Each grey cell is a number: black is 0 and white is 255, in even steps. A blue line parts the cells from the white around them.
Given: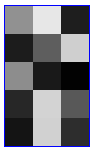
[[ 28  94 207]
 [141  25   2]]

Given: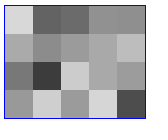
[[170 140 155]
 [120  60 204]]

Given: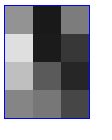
[[223  27  55]
 [191  90  38]]

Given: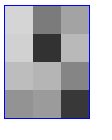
[[209  50 185]
 [189 181 133]]

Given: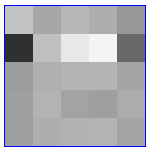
[[ 48 192 232]
 [156 175 180]]

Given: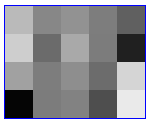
[[206 107 169]
 [161 125 142]]

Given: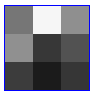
[[144  55  82]
 [ 60  27  54]]

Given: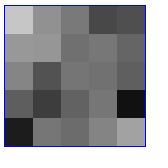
[[152 150 112]
 [133  82 117]]
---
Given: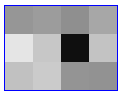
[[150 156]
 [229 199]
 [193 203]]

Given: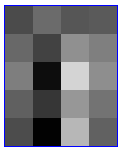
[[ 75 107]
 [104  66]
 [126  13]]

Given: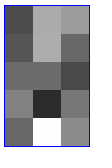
[[ 76 171]
 [ 85 173]
 [108 108]]

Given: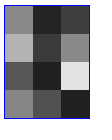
[[137  36]
 [179  58]
 [ 86  32]]

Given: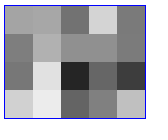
[[164 167]
 [126 177]
 [119 225]]

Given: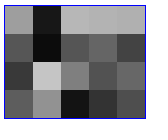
[[158  23]
 [ 86  12]
 [ 57 197]]

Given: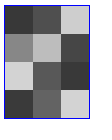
[[ 56  79]
 [135 189]
 [211  88]]

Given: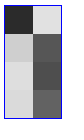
[[ 43 225]
 [207  86]
 [222  78]]
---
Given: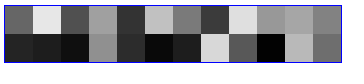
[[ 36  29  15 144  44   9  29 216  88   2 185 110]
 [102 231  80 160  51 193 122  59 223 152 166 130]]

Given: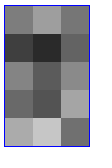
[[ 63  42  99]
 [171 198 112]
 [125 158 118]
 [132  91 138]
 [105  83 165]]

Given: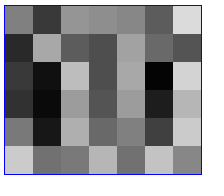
[[ 41 168  92  78 162 105  84]
 [203 113 121 182 113 195 135]
 [128  57 149 142 135  92 219]
 [ 49  10 156  84 156  29 182]
 [121  23 175 105 128  64 203]
 [ 57  16 189  78 168   4 211]]

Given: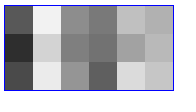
[[ 46 211 127 114 162 185]
 [ 88 242 141 121 192 177]
 [ 74 235 149  95 219 198]]

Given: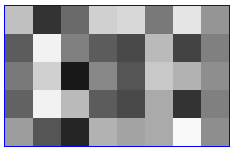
[[121 208  24 136  85 200 178 142]
 [157  85  37 178 163 170 249 142]
 [192  51 106 208 216 121 229 149]
 [ 92 242 128  92  73 186  67 128]
 [ 98 242 186  92  73 170  51 128]]

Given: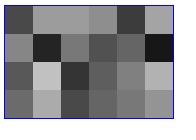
[[ 88 193  52  94 128 178]
 [107 171  73 101 120 148]
 [134  36 120  81 101  23]
 [ 73 156 156 142  60 164]]

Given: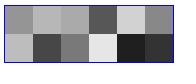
[[189  71 121 230  31  51]
 [149 183 170  87 210 136]]

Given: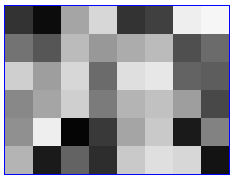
[[144 238   5  57 165 201  26 130]
 [180  26  99  45 201 223 215  19]
 [ 51  12 165 215  51  64 238 246]
 [115  86 187 152 172 187  79 107]
 [136 165 207 123 180 193 158  72]
 [207 158 215 107 223 231  99  93]]
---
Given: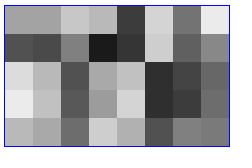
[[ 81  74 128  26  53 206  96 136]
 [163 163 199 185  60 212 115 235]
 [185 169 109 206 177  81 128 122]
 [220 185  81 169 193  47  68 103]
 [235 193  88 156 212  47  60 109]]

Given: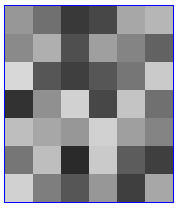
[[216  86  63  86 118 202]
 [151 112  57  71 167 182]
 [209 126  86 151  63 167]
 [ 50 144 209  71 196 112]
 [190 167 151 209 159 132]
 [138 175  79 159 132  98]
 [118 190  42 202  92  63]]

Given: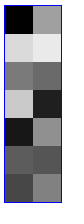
[[202  31]
 [ 92  85]
 [122 106]
 [ 71 129]
 [ 23 144]
 [  1 160]
 [218 234]]

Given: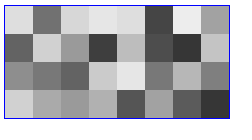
[[222 113 215 230 222  69 237 162]
 [142 120  99 203 230 120 183 127]
 [209 170 154 177  85 162  91  54]
 [ 99 209 154  62 189  77  54 196]]

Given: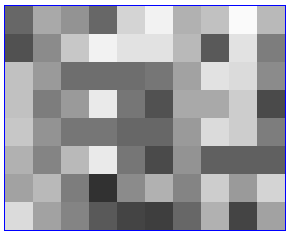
[[193 125 154 234 118  81 169 169 205  74]
 [177 132 185 234 118  74 147  96  96  96]
 [ 81 139 199 242 226 226 185  89 226 125]
 [199 147 118 118 103 103 154 219 205 125]
 [193 154 110 110 110 118 162 226 219 139]
 [219 162 132  89  68  62 103 177  68 162]
 [103 169 147 103 212 242 177 193 250 185]
 [162 185 125  49 139 177 132 205 154 212]]

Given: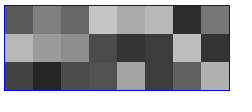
[[ 67  37  75  81 162  60  96 176]
 [ 89 127 104 197 170 183  45 119]
 [183 155 141  75  52  60 190  52]]
